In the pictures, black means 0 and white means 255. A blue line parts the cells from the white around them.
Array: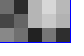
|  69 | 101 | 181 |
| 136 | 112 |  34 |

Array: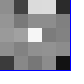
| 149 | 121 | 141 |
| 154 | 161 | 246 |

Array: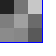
| 126 | 160 | 107 |
| 139 | 135 |  89 |

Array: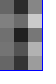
| 128 | 108 | 202 |
| 112 |  32 | 119 |

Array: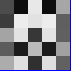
|  60 | 237 | 226 |
| 164 | 227 |  55 |

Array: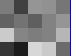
|  98 | 115 |  95 |
| 203 | 133 | 125 |

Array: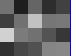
|  62 | 113 | 193 |
| 209 | 123 | 113 |

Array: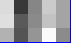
| 223 |  90 | 138 |
| 178 |  84 | 149 |

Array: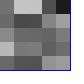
| 106 |  74 |  76 |
| 137 | 105 | 103 |
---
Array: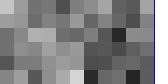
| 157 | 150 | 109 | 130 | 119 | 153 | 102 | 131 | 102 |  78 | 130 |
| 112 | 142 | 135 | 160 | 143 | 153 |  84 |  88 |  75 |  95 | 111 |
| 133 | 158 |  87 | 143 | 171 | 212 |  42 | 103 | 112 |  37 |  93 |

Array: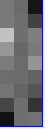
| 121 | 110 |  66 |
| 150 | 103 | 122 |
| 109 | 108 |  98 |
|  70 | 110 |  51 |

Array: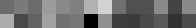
| 173 |  73 |  98 | 161 | 113 | 119 |   1 | 144 |  61 |  59 |  75 |  89 |  49 |  76 |

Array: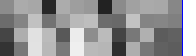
| 108 | 132 | 193 | 114 | 155 | 185 | 190 | 108 | 105 | 194 | 132 | 134 | 128 |
|  51 | 120 | 226 | 184 | 121 | 239 | 185 | 182 |  45 | 174 | 119 |  97 |  93 |

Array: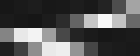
|  27 |  24 |  22 |  28 |  44 | 100 | 198 | 248 | 195 | 104 |
|  31 |  63 | 142 | 233 | 238 | 148 |  70 |  30 |  27 |  25 |

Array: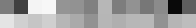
| 228 | 208 | 197 | 207 | 182 | 170 | 146 | 182 | 175 | 183 | 184 | 146 | 181 | 189 |

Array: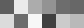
| 219 | 108 | 247 |  64 | 203 | 185 |

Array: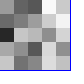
| 106 | 125 | 157 | 205 | 243 |
| 168 | 143 |  87 | 216 | 143 |

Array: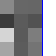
|  59 |  91 |  82 |
| 165 |  92 | 116 |
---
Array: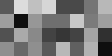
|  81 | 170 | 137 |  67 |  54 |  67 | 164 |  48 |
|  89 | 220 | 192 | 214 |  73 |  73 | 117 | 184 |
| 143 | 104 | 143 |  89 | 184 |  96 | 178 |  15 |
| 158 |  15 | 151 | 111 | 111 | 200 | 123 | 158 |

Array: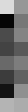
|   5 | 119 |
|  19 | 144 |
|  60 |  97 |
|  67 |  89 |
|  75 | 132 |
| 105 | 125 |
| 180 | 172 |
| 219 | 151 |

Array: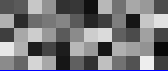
|  62 | 168 | 205 | 153 |  90 | 139 | 205 | 219 |  96 |  75 | 161 |  68 |
|  82 |  90 | 199 | 147 |  49 |  55 |  16 | 184 | 114 | 168 | 153 |  75 |
| 139 | 102 | 213 | 168 |  22 |  96 |  49 | 192 | 114 |  82 | 238 |  62 |
| 176 |  43 | 108 | 120 | 133 |  90 |  37 |  62 | 126 |  22 | 199 | 225 |
| 231 | 176 |  29 |  68 |  29 | 184 | 153 |  22 | 176 | 161 | 147 |   8 |

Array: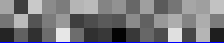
|  36 |  97 |  48 | 109 | 231 | 109 |  48 |  56 |   3 |  56 | 103 |  77 | 224 |  70 | 181 |  30 |
| 117 | 187 |  84 | 124 | 153 |  62 |  77 |  90 |  84 | 139 |  97 | 153 | 173 | 132 | 173 | 124 |
| 166 |  62 | 201 | 139 | 124 | 181 | 187 | 132 | 146 | 103 | 159 |  90 | 117 | 166 | 159 | 194 |

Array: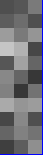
|  63 |  93 | 143 |
|  71 | 136 |  79 |
|  79 |  86 | 122 |
|  86 | 162 | 101 |
|  93 | 109 |  79 |
| 101 | 129 | 115 |
| 129 |  55 | 115 |
| 136 | 101 |  55 |
| 156 | 122 | 149 |
| 170 | 149 | 156 |
| 197 | 178 |  71 |

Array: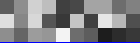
|  93 | 142 | 209 | 190 |  64 |  72 | 164 | 164 | 109 | 129 |
| 142 | 101 | 156 | 150 | 243 | 109 |  93 |  29 |  44 |  56 |
| 222 | 135 | 216 |  85 |  56 | 197 |  64 | 230 | 183 |  79 |
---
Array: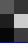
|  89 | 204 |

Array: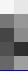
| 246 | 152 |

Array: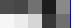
|  76 | 236 |

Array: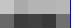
| 197 |  61 |

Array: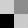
| 208 | 202 |

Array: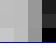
| 190 | 188 | 149 |

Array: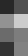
|  40 | 204 |

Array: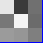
| 230 | 244 | 127 |

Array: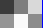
|  59 | 250 |
